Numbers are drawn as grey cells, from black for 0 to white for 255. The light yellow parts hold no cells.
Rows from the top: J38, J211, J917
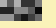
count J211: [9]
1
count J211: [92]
1
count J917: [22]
1
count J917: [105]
1

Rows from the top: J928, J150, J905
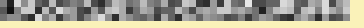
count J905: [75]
3
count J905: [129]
7
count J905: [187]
0
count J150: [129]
3
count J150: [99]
2

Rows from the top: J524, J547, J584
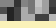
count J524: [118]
1
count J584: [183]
2
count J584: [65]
3
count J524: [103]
0

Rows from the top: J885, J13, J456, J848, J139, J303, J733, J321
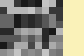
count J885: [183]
3
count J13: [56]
3
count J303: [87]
4
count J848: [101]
2
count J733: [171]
4

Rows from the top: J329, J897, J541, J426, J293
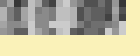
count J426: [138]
5
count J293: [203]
4
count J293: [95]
4
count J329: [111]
1
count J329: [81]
3
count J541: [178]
2
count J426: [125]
2

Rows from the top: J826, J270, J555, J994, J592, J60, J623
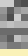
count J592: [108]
4
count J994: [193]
1
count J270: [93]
1

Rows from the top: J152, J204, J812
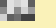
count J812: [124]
0
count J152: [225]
2
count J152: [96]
2
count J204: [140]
2
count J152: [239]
0

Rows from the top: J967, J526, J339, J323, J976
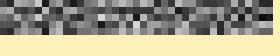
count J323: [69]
6
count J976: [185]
6

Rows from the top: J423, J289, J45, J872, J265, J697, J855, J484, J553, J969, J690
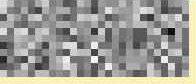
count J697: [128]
7
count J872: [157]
6

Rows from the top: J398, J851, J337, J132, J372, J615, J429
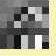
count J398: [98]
3
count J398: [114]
1
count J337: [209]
1
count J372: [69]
4
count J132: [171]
0
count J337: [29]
1
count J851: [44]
1

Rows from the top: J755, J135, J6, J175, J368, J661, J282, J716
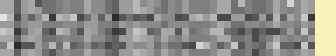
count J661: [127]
12
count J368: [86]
2

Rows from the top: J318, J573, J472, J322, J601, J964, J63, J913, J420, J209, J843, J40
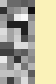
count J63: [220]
2
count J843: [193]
3
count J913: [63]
2
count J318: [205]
0
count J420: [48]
1
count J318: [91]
1
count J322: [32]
3

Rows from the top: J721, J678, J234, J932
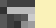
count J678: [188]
4
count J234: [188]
0
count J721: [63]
4

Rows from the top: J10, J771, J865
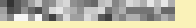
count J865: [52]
0
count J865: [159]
4
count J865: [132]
4

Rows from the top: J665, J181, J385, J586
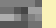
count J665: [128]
5
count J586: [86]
4
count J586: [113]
2
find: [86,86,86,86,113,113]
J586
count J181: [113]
2

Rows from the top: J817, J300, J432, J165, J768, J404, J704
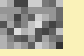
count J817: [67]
2
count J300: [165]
0
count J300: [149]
7
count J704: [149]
3

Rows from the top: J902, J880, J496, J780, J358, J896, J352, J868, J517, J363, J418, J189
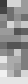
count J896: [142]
3
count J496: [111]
2
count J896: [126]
0
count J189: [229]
4
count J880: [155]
2
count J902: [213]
2

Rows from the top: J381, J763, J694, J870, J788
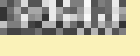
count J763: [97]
4
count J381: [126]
5
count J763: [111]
4
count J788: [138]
0
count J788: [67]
8
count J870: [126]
3
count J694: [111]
0

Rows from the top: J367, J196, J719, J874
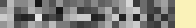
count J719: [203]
4
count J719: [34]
4
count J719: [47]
7
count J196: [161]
2
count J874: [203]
1

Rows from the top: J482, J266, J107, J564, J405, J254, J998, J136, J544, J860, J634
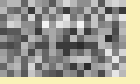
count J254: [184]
3
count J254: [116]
1

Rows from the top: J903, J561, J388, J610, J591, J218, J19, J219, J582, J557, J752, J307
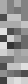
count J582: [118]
2
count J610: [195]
1
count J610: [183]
0

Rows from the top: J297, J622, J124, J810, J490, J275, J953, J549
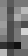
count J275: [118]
2
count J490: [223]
0
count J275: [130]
1
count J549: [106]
2

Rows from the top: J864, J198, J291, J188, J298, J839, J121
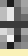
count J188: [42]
0
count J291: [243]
0

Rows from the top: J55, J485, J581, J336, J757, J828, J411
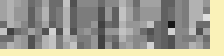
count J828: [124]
7
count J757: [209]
2
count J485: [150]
6

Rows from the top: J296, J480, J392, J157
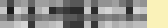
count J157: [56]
4
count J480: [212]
3
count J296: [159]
7
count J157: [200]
3

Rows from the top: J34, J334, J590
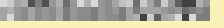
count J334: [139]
8
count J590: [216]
3
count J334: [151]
7

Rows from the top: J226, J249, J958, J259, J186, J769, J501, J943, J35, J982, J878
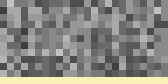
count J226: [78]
4
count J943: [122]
6
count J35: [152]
5
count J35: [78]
7

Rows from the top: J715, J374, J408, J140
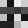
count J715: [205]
2
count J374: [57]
1
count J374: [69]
2
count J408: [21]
2
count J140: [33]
2

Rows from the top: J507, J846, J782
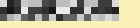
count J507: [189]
6
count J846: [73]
0
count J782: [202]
4
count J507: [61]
5
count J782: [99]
4

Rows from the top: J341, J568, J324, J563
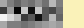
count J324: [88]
2
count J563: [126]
3

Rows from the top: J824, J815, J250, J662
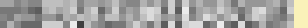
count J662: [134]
5
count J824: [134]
8

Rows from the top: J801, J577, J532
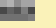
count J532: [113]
4
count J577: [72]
2
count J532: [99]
0
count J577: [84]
1
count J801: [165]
3
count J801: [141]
1
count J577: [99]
1

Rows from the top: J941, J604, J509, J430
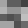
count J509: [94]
2
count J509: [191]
1
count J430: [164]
2
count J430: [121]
0
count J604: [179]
2
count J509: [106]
0

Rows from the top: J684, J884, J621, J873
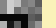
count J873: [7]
1
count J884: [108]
2
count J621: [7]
4
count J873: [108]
1

